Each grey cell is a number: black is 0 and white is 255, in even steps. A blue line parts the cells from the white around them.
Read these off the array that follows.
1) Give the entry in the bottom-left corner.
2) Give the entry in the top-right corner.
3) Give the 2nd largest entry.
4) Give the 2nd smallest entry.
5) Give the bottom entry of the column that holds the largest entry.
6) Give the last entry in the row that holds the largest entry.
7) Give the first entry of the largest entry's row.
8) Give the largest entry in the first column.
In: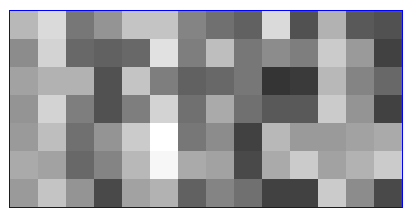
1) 154
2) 81
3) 247
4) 58
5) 178
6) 170
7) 154
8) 184

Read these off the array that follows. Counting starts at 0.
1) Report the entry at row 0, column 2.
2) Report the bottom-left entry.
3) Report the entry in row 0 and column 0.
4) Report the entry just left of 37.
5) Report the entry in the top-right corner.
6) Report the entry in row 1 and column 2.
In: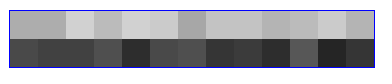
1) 209
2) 73
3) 173
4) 87
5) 180
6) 65

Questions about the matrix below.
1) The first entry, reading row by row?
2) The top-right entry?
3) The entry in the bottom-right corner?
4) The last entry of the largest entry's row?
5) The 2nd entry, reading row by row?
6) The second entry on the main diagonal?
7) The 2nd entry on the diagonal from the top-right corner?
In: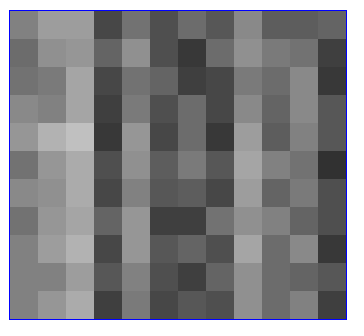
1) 129
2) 100
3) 63
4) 87
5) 157
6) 144
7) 114

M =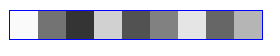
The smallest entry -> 52
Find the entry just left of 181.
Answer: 102
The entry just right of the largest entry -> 115

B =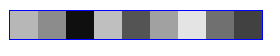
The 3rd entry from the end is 228
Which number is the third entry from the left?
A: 15
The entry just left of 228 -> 161

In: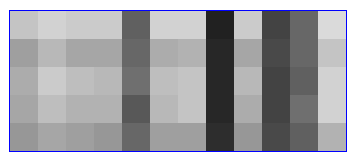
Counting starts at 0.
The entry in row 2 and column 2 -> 190
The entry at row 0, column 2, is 203
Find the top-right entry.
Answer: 218
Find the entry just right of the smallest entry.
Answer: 203
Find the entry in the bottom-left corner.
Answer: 151
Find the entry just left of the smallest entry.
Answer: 210
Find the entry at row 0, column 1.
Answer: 210
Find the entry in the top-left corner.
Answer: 196
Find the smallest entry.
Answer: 33
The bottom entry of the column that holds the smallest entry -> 45
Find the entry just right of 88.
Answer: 184
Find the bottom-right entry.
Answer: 178
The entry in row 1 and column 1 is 184

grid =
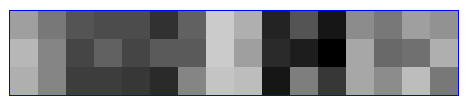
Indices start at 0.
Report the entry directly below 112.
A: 189
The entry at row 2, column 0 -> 175
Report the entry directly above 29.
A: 84
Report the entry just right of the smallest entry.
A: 167
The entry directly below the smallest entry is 55
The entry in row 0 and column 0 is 159
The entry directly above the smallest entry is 22
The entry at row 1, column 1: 133
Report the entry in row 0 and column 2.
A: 84
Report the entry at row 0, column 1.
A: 120
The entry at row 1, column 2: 69
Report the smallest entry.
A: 0
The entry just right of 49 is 97

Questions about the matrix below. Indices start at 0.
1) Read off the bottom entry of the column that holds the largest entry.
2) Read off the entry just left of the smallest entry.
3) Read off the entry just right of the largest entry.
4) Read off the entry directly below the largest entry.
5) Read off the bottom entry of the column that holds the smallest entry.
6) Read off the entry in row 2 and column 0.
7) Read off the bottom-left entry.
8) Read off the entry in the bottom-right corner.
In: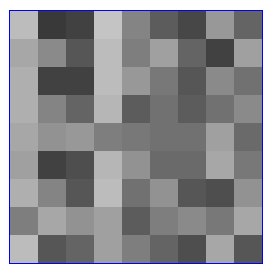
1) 160
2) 188
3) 132
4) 188
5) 86
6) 175
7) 188
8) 86

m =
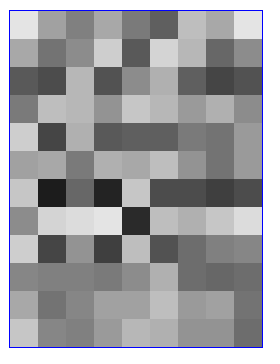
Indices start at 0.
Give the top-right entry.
228
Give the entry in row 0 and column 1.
161
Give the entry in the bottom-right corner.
109
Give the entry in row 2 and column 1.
76
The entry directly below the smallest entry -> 212
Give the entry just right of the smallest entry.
103
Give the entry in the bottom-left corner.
198
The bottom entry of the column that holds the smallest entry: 134
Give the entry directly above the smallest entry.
168
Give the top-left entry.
228
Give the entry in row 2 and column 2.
183
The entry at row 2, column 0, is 89
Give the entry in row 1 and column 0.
168
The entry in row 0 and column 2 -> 128
